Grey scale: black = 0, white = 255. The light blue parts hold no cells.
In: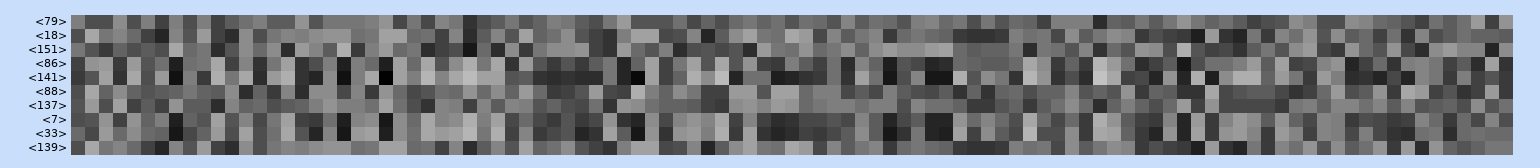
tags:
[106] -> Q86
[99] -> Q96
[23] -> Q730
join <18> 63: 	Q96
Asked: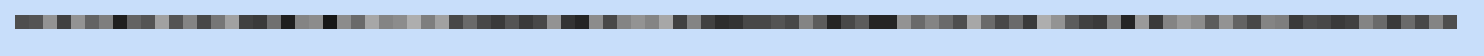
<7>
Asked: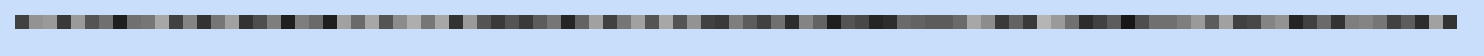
<86>

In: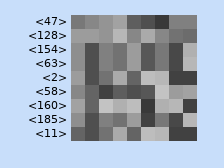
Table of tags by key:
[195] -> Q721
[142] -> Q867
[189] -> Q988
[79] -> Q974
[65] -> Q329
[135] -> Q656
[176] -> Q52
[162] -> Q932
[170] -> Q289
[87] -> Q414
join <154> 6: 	Q414
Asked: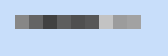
<58>
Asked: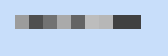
<2>
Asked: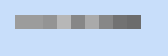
<128>
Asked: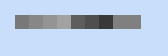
<47>

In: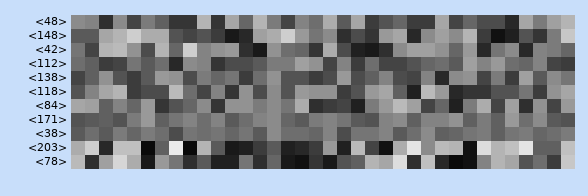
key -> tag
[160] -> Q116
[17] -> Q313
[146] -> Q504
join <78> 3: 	Q116
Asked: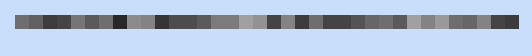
<112>
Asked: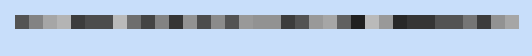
<118>
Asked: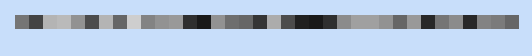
<42>

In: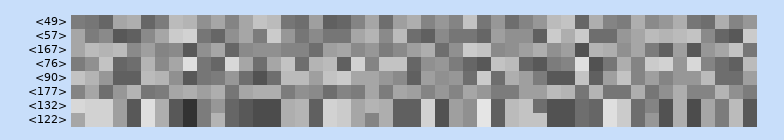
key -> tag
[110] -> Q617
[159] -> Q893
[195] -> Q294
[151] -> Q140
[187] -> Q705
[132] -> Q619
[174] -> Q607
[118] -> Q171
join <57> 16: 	Q140
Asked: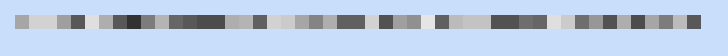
<122>
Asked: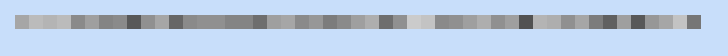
<167>
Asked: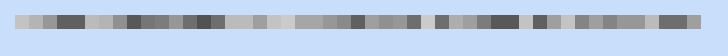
<90>

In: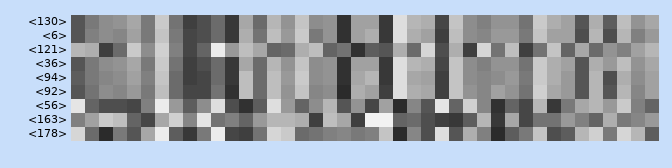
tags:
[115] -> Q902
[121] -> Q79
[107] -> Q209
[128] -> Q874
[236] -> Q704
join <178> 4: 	Q79
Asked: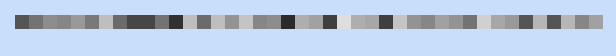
<92>
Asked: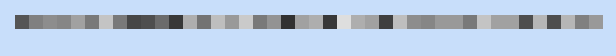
<6>
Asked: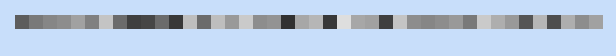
<94>
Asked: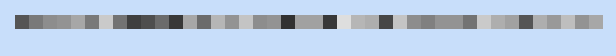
<36>
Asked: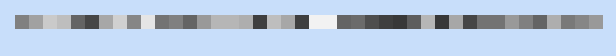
<163>

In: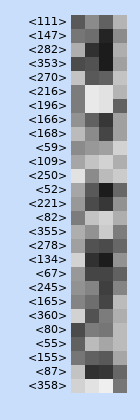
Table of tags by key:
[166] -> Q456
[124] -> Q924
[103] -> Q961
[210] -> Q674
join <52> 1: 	Q456
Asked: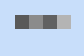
<111>
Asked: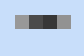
<221>

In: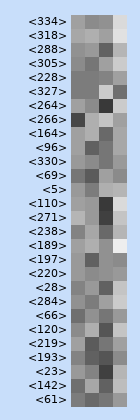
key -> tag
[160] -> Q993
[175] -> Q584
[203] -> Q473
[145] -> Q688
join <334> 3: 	Q688
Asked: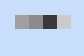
<264>
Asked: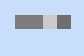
<327>

